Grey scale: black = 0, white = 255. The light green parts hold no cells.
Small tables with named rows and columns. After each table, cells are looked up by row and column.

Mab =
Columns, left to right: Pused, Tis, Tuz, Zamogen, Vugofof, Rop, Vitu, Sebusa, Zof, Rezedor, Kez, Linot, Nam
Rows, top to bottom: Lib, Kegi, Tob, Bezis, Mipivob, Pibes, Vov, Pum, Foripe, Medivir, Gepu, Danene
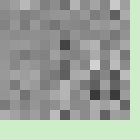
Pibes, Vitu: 135
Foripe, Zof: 120
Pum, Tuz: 157
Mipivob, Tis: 152
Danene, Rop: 187
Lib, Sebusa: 179
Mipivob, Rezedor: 179
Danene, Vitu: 92
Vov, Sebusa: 156
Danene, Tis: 161
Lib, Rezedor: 164
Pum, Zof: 173
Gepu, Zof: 139
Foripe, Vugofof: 124
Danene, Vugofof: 135
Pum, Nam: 187
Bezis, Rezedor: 135

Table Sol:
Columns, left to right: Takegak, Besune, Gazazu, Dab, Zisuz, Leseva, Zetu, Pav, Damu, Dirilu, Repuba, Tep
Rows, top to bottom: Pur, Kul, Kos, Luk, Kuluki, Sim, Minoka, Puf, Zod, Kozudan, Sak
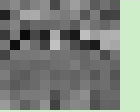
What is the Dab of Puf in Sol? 107
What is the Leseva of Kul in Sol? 131
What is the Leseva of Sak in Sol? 66
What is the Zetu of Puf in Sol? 104
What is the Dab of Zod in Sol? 106
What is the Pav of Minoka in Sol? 124
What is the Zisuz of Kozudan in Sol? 123
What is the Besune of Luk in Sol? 122

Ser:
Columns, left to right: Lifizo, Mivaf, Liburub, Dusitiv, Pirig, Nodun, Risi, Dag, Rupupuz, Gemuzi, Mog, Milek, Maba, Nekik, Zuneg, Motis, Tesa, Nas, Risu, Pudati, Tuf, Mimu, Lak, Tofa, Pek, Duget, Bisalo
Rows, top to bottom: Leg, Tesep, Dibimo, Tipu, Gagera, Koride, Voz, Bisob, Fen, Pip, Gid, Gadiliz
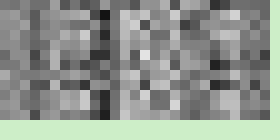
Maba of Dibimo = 186
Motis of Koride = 124
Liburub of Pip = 121
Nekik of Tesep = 172
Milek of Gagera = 103
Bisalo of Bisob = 129
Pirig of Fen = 80
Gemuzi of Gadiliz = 73
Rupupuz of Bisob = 142
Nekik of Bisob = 197
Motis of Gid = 114
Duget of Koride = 118
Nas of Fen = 120
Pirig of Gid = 125
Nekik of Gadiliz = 167
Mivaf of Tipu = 152
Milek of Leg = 110
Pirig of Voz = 102
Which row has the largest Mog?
Leg

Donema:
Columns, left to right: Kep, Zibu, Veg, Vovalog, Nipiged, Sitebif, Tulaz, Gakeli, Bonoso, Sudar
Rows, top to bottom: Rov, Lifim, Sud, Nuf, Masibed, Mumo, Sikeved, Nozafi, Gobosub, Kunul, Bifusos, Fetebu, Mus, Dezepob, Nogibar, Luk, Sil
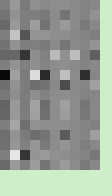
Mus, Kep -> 126
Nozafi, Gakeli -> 140
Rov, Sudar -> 135
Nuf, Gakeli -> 136
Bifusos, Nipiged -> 109
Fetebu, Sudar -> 136
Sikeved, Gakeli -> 138
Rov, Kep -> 126
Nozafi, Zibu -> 159
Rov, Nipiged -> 137
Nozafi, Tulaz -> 190
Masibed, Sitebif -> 139
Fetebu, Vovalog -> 160
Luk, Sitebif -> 144
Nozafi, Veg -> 123
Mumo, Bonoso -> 128
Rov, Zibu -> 153
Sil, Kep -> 106

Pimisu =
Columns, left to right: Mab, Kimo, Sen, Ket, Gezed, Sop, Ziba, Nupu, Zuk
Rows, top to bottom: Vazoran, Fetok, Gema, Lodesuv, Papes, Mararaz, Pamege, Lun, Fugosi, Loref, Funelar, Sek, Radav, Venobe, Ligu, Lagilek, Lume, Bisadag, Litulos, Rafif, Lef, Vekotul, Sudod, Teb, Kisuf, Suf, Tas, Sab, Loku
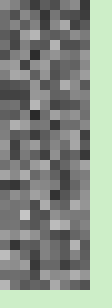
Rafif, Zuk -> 146
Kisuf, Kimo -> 53
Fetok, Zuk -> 61
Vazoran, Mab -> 148
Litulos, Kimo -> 54
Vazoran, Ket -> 60
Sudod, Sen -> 101
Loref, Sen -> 68
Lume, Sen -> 101
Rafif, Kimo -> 142
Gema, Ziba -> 169

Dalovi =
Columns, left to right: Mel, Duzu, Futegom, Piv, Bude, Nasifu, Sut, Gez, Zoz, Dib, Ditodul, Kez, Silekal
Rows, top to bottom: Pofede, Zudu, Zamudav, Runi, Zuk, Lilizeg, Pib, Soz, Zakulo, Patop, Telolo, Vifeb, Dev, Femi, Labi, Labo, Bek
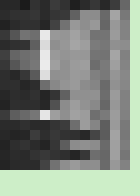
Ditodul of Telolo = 103
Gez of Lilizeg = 152
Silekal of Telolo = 130
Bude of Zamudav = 38
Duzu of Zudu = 49
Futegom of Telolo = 46
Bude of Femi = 46
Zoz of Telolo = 146
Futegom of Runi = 115
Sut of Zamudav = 114
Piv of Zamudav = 48
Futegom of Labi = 51
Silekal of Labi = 125

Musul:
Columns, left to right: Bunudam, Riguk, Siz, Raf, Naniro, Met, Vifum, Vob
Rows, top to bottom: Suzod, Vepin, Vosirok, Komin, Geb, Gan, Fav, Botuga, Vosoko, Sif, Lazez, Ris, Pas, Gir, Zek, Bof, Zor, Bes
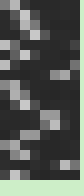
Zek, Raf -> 44
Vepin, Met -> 42
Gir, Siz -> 154
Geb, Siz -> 44
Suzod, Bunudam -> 122
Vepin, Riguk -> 87
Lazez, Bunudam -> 39
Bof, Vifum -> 40
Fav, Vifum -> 42
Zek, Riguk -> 167
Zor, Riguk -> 43
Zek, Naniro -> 40
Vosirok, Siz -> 180
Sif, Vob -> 39
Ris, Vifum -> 49
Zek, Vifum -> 41
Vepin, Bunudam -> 44
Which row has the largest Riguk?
Bes

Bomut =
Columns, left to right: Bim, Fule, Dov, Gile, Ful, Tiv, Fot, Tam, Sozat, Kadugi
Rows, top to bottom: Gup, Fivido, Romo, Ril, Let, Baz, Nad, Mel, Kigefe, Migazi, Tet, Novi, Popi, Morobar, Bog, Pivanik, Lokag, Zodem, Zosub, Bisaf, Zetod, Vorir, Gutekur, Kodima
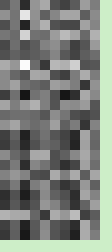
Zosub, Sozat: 152
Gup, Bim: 86
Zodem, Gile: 79
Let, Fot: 108
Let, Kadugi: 154
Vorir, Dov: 167
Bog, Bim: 59
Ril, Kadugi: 177
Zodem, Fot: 126
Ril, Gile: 113
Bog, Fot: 71
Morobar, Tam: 41
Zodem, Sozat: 93
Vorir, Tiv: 171

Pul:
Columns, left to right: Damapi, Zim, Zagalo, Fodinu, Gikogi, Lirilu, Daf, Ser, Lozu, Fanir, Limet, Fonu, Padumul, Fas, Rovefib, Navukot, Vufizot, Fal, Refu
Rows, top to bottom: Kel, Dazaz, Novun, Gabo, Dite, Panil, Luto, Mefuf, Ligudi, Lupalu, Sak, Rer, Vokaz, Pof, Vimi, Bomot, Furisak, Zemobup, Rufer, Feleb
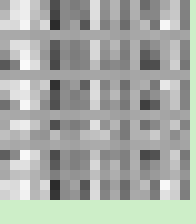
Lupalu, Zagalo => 228
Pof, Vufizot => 168
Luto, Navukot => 78
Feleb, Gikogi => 200
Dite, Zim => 222
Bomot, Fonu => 141
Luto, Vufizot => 162
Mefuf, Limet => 166
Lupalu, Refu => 132
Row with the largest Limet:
Pof

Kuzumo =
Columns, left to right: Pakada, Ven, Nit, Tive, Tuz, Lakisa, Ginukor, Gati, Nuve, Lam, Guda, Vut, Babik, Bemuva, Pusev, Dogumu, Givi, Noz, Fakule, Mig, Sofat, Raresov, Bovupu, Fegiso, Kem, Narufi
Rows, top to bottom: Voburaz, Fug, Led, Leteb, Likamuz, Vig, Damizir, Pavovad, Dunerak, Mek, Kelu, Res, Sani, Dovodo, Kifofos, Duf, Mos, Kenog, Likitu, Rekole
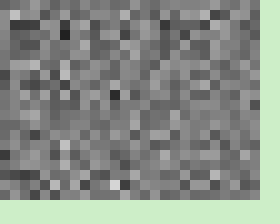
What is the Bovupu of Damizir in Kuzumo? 95
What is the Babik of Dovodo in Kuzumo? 134
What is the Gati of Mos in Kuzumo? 121
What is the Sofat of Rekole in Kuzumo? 107
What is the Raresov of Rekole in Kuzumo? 112
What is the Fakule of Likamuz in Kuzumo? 153
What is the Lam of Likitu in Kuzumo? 118
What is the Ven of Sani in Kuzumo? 104
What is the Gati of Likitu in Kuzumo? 166
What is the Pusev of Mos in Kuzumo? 125
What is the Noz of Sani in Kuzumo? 151
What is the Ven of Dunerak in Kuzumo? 140
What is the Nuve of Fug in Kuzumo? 109
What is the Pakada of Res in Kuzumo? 123
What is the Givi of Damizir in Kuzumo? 154

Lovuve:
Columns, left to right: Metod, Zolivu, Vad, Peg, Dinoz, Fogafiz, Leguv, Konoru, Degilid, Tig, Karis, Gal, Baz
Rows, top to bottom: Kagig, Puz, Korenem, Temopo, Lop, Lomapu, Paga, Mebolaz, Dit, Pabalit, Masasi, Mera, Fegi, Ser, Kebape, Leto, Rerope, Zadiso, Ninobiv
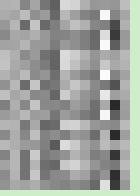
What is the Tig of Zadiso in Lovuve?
121
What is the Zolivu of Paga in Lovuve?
170
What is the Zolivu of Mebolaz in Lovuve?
164
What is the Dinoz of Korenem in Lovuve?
105
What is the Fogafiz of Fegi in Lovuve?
107
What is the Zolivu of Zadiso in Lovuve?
179

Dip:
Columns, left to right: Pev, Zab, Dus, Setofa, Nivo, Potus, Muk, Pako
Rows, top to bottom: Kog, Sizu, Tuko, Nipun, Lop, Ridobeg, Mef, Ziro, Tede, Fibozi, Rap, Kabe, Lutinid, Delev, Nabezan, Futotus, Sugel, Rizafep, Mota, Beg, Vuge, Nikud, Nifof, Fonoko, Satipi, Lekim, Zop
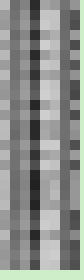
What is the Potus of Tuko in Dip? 194
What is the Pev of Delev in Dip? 186
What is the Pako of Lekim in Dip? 86
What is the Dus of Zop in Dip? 148
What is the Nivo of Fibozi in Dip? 207
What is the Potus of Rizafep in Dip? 161
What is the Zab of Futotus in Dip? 113
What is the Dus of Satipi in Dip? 149
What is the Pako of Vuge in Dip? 150
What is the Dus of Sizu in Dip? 146
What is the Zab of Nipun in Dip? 107
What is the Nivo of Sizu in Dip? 196
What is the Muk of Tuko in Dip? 105
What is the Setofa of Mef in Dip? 73
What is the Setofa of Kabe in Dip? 85
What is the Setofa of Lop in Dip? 94
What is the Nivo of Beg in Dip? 161

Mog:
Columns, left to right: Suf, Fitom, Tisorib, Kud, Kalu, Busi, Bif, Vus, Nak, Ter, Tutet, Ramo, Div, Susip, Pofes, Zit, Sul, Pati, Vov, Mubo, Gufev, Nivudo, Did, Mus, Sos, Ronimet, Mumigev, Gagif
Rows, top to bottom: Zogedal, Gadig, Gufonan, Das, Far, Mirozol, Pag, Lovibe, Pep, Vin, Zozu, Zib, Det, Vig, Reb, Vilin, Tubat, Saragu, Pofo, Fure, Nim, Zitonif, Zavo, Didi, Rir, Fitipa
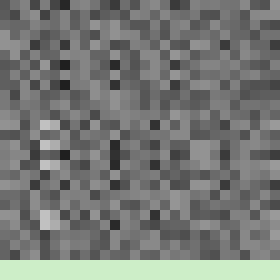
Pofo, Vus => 135
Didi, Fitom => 108
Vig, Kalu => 99
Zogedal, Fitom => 113
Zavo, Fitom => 139
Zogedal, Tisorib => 130
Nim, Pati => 149
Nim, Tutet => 114
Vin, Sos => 81
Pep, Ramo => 49
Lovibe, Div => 94
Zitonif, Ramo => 110
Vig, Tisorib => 103
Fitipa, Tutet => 117
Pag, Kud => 82
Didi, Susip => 114
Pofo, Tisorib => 130
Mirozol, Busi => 101
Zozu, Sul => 84

